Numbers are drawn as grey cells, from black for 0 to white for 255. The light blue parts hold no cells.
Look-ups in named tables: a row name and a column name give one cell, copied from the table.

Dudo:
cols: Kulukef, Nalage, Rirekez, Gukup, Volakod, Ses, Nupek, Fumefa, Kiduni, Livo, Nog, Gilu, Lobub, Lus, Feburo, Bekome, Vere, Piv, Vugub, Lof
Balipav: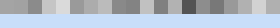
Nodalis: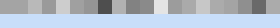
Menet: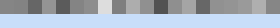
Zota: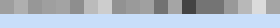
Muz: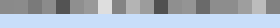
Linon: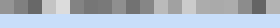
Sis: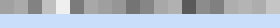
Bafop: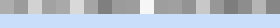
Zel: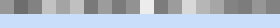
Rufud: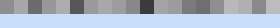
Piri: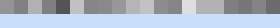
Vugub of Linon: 100
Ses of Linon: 131
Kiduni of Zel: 123
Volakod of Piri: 84
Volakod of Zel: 164
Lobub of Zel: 156
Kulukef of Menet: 133
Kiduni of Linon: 143
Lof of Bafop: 134
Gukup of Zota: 159
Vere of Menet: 148
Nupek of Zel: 121
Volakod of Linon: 220
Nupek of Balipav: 172
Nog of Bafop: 246
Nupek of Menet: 141
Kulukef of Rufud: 142
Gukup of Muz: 139
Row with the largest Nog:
Bafop

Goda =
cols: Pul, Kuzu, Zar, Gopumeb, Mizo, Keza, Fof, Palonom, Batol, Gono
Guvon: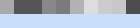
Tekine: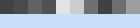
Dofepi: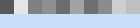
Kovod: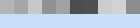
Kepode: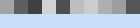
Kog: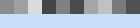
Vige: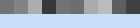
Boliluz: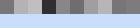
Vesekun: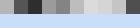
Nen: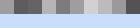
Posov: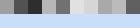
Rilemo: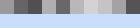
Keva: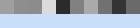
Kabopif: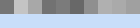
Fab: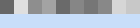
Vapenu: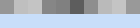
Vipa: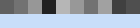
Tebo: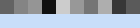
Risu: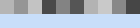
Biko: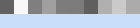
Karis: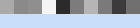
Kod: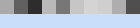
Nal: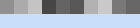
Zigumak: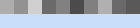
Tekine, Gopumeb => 82
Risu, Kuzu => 149
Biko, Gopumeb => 159
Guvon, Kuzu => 85
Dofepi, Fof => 111
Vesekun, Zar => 46
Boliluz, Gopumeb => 47
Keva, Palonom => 113
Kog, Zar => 219
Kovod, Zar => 200
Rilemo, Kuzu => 101
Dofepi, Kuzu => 229
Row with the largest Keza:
Posov

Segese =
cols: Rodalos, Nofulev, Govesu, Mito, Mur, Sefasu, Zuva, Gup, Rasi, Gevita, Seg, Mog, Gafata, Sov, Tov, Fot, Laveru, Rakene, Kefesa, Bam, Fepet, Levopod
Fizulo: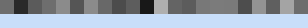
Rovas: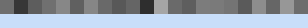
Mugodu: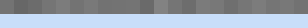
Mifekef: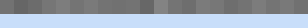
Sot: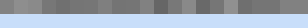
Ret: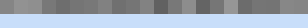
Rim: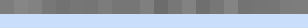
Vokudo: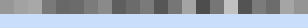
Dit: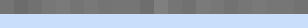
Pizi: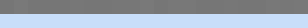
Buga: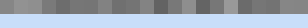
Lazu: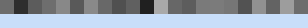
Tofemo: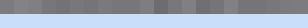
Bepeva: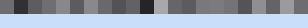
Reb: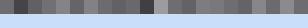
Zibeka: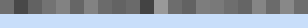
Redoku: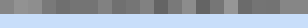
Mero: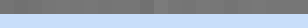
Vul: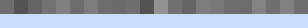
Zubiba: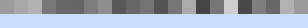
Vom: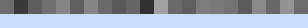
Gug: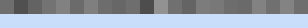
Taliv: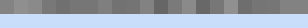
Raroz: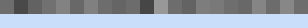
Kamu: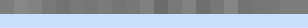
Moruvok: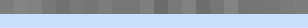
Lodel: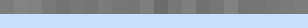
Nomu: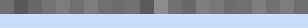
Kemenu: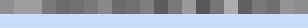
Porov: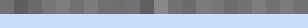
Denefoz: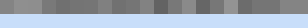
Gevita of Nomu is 113
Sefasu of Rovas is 96
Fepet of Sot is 129
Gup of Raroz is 109
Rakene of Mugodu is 118
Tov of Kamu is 111
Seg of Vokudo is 122
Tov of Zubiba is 68
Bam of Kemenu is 111
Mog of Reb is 156
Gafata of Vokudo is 118
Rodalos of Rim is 125
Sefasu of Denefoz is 116
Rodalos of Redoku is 133
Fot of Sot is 118

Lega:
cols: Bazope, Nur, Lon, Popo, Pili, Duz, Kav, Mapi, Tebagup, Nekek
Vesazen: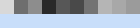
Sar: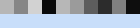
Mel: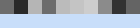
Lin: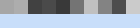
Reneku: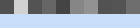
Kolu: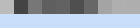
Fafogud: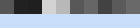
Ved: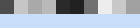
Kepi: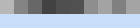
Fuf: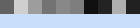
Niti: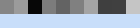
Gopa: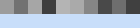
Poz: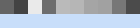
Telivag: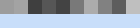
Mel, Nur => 41
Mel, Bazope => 108
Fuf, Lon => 157
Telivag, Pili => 67
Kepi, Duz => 81
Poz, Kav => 165
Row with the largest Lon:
Poz

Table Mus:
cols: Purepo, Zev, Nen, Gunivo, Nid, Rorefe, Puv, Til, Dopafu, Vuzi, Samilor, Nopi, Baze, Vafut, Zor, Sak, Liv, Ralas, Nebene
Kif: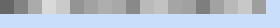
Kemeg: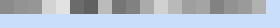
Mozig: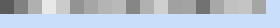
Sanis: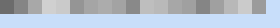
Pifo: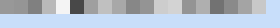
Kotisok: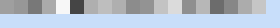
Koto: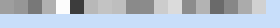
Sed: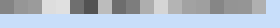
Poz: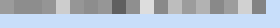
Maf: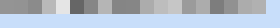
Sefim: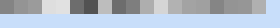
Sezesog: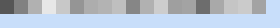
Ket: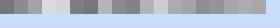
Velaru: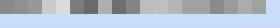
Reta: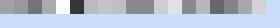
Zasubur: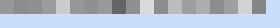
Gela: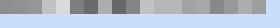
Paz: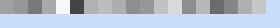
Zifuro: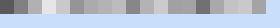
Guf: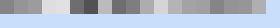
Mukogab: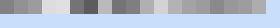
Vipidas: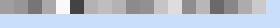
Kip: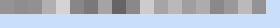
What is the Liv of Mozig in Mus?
193
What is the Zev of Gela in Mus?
145
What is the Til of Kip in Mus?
164
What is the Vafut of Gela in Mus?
162
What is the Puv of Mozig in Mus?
166
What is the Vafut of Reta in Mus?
138
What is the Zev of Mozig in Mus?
129
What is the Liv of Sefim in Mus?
148
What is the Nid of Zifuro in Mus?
201
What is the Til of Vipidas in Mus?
190
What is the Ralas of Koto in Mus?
171
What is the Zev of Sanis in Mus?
133
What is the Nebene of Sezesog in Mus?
163
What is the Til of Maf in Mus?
181

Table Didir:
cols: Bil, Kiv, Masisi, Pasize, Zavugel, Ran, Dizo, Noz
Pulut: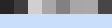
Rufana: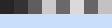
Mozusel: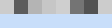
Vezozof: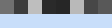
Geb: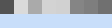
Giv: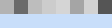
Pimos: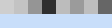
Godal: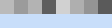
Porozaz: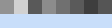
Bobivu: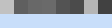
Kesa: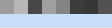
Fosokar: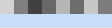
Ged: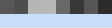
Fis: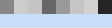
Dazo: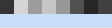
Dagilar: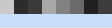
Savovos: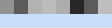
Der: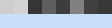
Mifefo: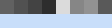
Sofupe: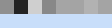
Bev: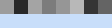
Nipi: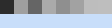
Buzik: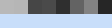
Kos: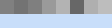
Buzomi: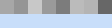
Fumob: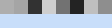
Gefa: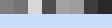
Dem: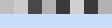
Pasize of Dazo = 198
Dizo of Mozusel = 82
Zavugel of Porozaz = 112
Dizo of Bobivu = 181
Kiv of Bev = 40
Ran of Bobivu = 75
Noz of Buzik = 38
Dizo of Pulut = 168
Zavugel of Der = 61
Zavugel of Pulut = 129

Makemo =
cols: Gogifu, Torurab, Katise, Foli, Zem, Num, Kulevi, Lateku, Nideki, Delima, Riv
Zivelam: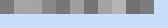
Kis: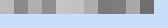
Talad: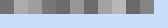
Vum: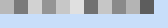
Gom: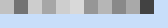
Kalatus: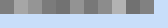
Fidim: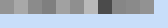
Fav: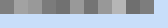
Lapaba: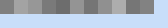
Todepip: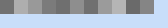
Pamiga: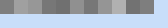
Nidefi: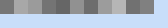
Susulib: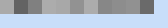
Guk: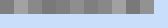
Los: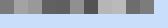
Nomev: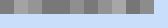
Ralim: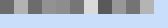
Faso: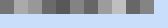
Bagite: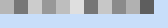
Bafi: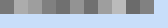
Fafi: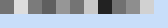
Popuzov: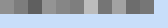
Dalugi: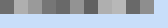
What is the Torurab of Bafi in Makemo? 172
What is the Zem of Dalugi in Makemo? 105
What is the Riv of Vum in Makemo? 93
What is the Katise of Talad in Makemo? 158
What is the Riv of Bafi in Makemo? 129
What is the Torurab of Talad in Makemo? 172
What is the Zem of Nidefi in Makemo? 102
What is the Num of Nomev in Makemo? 143
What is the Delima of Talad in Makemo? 105
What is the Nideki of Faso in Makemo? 191
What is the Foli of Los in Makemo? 97
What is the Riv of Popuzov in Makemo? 118
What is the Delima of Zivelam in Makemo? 112
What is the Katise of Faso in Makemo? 152
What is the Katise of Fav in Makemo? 153
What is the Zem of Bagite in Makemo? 190

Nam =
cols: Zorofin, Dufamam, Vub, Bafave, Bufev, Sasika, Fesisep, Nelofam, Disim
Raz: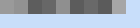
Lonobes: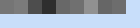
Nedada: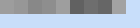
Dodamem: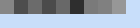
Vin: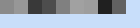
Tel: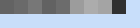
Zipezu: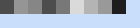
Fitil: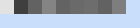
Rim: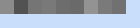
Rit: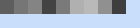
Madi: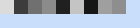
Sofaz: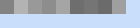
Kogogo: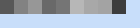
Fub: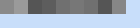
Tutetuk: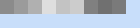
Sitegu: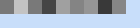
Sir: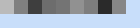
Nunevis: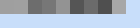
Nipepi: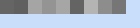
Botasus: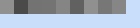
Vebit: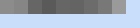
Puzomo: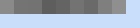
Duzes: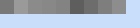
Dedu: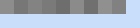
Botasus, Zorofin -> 144
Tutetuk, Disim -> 122
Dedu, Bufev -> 110
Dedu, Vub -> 131
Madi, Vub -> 112
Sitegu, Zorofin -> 120

